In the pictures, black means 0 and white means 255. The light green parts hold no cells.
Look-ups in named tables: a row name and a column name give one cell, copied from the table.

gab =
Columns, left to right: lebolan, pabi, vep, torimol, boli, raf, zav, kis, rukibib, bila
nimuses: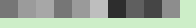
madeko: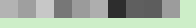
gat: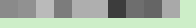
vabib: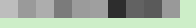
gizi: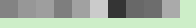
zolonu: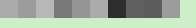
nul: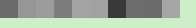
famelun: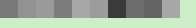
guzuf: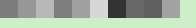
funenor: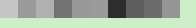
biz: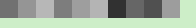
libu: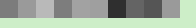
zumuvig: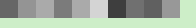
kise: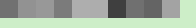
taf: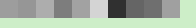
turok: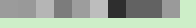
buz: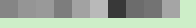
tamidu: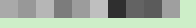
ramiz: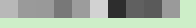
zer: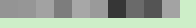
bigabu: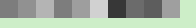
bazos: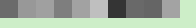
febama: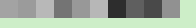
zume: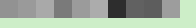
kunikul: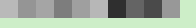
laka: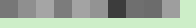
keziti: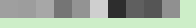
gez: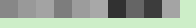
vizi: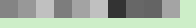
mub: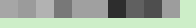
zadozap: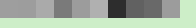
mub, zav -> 45
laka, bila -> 158
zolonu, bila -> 156
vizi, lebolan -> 132
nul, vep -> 156
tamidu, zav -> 47
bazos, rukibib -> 101
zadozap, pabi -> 157
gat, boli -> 174
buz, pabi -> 149

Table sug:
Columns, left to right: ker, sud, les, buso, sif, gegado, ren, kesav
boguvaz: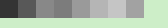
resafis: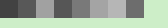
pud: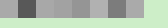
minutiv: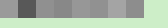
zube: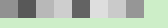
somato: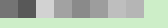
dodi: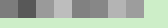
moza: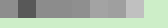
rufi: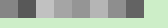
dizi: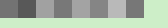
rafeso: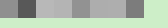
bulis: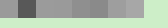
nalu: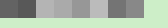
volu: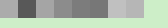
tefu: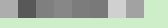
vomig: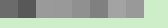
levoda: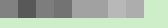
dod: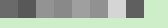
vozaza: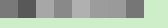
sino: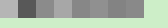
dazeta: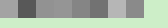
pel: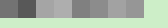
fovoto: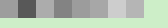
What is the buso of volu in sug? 140
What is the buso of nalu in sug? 170
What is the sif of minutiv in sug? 151
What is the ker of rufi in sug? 133
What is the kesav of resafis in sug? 109
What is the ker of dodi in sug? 124
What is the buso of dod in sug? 137
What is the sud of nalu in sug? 88
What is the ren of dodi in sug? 180
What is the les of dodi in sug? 154
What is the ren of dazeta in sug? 182
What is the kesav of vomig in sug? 153
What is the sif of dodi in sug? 129
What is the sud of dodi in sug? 88
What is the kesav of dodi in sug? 157
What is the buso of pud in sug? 162

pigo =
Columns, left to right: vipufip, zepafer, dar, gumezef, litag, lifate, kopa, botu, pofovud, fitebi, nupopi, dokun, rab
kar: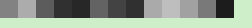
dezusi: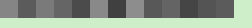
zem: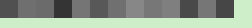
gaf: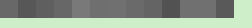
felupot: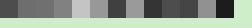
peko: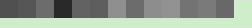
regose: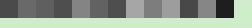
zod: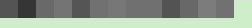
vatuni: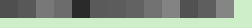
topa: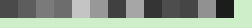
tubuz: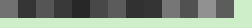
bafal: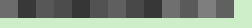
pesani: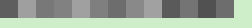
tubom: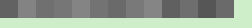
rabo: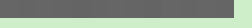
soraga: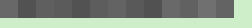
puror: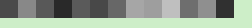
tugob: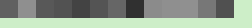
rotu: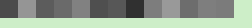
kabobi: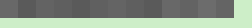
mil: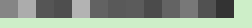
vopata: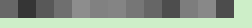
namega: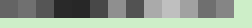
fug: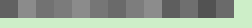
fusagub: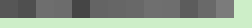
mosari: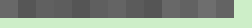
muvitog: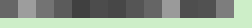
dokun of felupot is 145
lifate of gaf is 111
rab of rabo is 101
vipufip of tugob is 96
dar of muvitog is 115
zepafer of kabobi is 90
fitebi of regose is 157
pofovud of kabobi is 90
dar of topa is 122
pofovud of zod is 112
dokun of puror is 143
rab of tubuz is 92
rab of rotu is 123
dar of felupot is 112
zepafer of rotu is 149
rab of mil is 51
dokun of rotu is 126
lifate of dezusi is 137
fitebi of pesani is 90

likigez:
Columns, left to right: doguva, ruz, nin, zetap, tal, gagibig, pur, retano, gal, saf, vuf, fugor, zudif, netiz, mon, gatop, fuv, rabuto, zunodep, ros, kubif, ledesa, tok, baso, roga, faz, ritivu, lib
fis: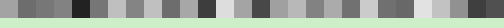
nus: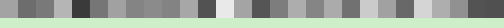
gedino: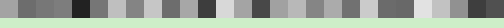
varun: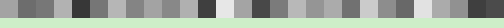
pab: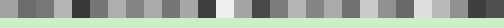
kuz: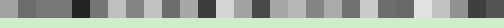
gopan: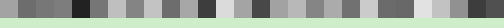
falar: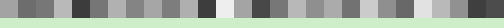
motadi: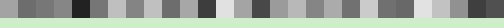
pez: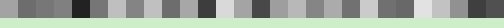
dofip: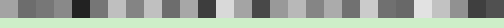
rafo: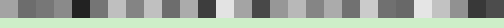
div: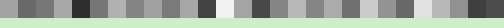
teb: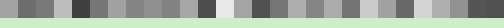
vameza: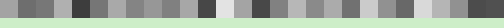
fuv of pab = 181
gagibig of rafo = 117
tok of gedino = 104
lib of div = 76
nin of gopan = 119
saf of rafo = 109
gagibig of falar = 118
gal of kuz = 194
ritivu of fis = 63
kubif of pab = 203
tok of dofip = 104
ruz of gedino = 109
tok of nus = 104
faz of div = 145
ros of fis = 113

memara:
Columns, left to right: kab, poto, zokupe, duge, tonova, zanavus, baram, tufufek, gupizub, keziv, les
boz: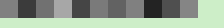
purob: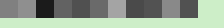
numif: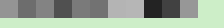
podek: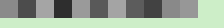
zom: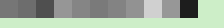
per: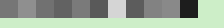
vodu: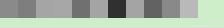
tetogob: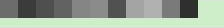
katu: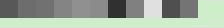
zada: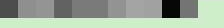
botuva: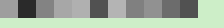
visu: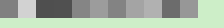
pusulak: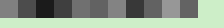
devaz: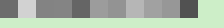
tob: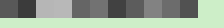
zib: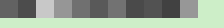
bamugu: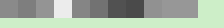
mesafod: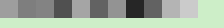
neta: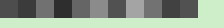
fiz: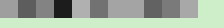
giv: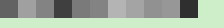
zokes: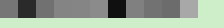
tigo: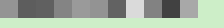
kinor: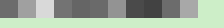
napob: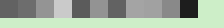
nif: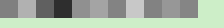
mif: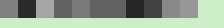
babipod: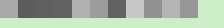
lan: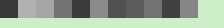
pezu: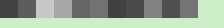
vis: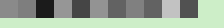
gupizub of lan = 114
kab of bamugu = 138
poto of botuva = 42
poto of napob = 109
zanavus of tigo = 147
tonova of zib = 112
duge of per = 98
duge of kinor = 115
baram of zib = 114
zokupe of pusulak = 27
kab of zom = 118

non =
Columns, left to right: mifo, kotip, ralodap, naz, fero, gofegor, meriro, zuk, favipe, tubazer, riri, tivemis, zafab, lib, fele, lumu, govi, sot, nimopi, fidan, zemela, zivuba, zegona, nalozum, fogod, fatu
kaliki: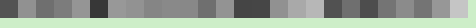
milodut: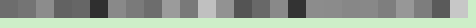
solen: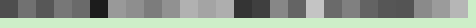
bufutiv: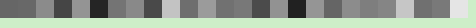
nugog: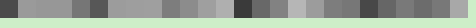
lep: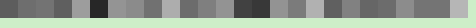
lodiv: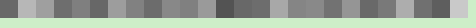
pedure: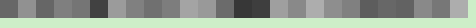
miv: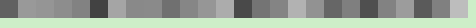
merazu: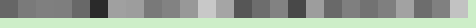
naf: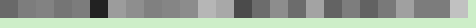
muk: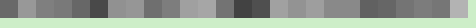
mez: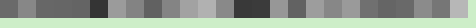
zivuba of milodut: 126
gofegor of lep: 39
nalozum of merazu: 109
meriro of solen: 153
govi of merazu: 72
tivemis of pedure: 153
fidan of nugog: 119
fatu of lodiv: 201
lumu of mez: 151
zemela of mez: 112
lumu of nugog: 130
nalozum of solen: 138

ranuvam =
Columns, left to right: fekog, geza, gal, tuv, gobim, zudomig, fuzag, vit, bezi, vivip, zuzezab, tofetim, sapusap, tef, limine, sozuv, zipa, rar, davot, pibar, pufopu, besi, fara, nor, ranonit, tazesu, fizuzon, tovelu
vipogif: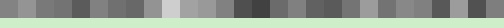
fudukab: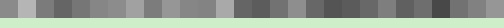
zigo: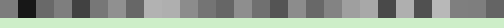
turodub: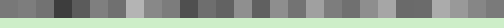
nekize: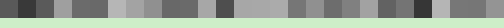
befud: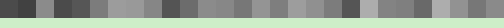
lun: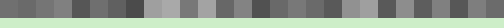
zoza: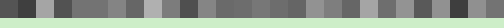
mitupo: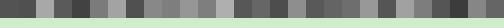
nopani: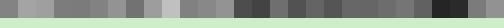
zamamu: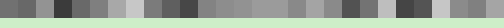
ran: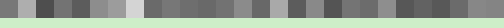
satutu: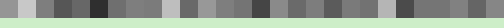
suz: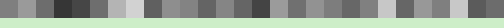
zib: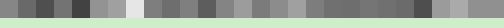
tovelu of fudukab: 150
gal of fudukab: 123
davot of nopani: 85
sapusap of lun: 103
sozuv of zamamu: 155
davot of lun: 89
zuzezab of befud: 108
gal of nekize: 90
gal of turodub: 114
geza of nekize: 57
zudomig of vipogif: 129
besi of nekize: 98
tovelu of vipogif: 126
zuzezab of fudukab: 134
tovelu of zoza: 115
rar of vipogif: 97
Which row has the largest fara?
zigo

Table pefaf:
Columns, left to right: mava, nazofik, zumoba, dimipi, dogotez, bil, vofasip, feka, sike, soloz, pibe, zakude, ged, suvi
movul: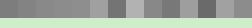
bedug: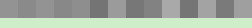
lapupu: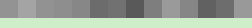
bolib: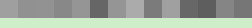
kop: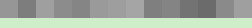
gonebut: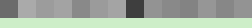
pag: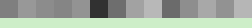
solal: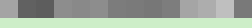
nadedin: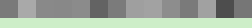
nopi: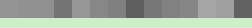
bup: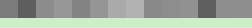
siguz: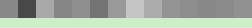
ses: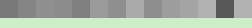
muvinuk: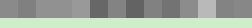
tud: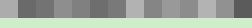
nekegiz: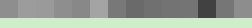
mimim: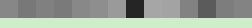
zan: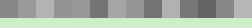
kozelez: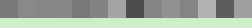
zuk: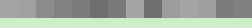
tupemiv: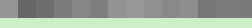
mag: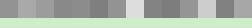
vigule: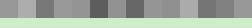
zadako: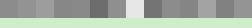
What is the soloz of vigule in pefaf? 144
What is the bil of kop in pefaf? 154
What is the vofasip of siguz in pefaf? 153
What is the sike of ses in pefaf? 141
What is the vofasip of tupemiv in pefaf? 146
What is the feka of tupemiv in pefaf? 151
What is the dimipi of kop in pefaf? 140
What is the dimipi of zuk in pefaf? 130

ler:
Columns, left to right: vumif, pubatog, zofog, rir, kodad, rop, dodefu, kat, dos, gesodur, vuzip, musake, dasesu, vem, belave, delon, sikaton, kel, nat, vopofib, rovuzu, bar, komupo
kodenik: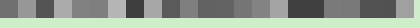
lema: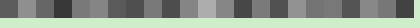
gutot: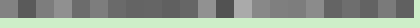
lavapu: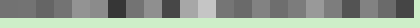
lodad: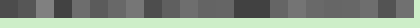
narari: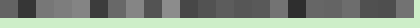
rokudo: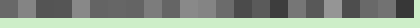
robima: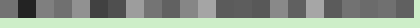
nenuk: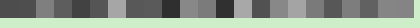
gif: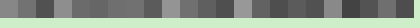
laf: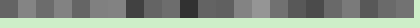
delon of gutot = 127
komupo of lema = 66
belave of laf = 149
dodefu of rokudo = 102
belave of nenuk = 81
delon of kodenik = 164
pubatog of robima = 35
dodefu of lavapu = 54
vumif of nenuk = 77
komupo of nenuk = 132
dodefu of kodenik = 181
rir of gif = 142
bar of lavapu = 106
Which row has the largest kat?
robima

